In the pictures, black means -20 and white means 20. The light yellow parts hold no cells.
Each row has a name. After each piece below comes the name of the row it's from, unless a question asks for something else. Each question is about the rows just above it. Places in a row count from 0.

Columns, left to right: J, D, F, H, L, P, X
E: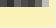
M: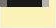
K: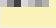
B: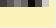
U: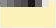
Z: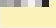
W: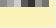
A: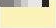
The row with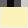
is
B
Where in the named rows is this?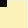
B, 4
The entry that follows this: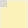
[10]

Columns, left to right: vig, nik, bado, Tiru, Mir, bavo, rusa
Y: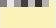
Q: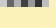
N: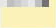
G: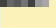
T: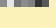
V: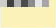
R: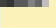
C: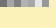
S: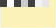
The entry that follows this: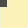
[2]
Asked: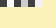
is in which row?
S
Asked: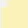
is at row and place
S, 5
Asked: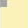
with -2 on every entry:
[4]
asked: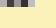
Q
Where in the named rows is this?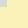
N, 3

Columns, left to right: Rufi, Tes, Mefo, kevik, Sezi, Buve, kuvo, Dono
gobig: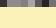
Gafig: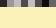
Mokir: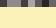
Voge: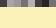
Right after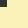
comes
[2]
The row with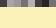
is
Voge
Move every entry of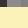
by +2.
[-10   4   4   2]

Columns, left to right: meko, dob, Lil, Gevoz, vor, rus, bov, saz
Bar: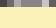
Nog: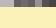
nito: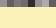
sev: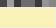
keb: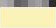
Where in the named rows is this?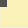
Nog, 6
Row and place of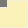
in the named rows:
nito, 2

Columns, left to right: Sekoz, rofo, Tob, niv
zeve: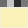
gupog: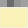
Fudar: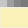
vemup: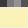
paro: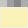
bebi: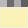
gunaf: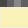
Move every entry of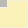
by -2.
[7]
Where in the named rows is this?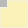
bebi, 0

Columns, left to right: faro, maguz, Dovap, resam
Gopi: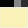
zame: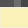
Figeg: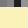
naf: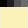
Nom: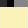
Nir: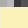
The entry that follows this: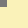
[1]
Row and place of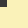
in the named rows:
Nir, 2

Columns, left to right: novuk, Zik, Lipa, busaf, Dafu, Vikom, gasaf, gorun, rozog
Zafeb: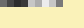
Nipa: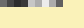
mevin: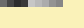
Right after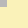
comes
[7]
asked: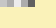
Nipa
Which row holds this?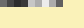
Nipa
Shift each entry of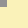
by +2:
[5]
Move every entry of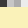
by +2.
[-9 13  9 19]
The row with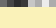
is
Nipa

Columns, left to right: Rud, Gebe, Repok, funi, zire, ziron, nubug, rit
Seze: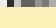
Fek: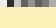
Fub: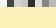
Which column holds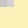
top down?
Repok
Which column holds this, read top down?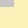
Repok
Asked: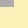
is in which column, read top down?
rit
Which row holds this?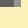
Seze
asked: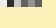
Fek
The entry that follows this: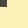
[13]

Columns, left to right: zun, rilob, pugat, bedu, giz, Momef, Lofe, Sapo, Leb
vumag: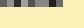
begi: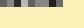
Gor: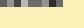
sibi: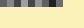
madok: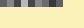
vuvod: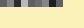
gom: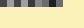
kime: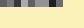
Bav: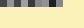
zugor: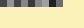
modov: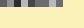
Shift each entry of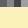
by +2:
[-3  3 -7  7]
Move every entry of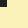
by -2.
[-17]
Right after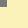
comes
[-11]
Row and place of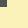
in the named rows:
vumag, 4
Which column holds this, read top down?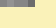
Momef
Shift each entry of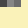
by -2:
[-11  -1  -5]
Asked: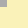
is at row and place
kime, 3

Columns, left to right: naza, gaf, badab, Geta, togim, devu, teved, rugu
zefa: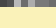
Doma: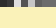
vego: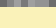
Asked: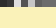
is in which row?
Doma
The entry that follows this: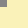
[5]

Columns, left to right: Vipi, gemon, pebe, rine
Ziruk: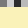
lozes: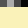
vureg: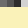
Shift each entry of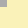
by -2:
[5]
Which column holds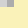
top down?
gemon
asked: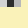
Ziruk
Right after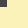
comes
[-19]
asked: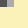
lozes
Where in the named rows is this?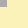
lozes, 1

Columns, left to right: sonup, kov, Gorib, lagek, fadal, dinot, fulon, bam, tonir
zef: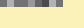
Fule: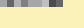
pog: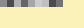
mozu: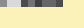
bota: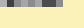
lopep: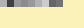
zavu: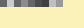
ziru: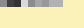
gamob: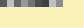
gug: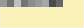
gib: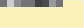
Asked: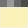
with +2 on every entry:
[ 0  6 -2 -6]
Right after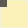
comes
[10]
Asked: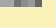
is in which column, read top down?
fadal
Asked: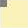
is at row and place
Fule, 3
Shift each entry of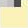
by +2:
[14 12 -6]

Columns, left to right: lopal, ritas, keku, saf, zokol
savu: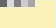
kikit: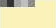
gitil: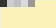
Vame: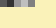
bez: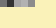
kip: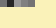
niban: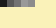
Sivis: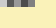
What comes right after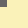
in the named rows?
[14]
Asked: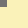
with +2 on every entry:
[0]
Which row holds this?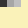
kikit
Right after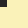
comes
[4]
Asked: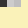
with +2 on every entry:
[-10  14  12]
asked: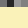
kip

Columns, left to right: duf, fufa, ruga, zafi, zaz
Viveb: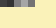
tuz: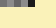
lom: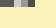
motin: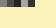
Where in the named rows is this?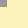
lom, 3
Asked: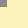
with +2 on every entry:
[4]

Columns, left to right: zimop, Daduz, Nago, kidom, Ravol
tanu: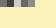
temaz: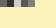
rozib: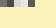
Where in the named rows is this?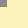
tanu, 4
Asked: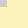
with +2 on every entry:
[14]
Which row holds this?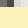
rozib
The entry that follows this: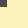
[14]
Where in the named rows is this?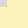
rozib, 2

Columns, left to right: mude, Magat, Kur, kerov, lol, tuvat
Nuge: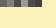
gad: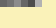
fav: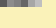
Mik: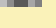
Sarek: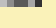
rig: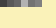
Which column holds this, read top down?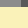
Magat
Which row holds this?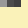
Nuge
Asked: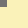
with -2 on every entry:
[-4]
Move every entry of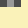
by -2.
[-10   2 -10]
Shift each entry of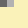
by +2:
[-2 10]

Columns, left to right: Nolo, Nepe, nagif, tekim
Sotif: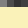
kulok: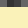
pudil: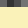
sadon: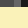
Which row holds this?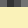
pudil
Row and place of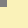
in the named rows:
Sotif, 0
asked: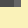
sadon
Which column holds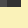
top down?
Nepe
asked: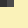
pudil
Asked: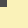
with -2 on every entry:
[-10]
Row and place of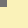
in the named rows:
pudil, 3

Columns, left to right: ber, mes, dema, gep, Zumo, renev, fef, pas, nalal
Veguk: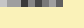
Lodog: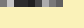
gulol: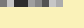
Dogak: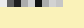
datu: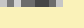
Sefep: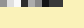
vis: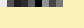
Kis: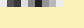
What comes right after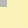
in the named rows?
[17]
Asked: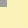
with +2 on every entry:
[7]
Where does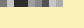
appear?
gulol
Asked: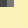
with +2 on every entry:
[-7  1]

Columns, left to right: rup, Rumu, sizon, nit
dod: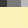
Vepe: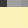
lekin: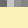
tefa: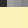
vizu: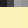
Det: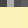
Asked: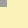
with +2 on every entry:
[7]
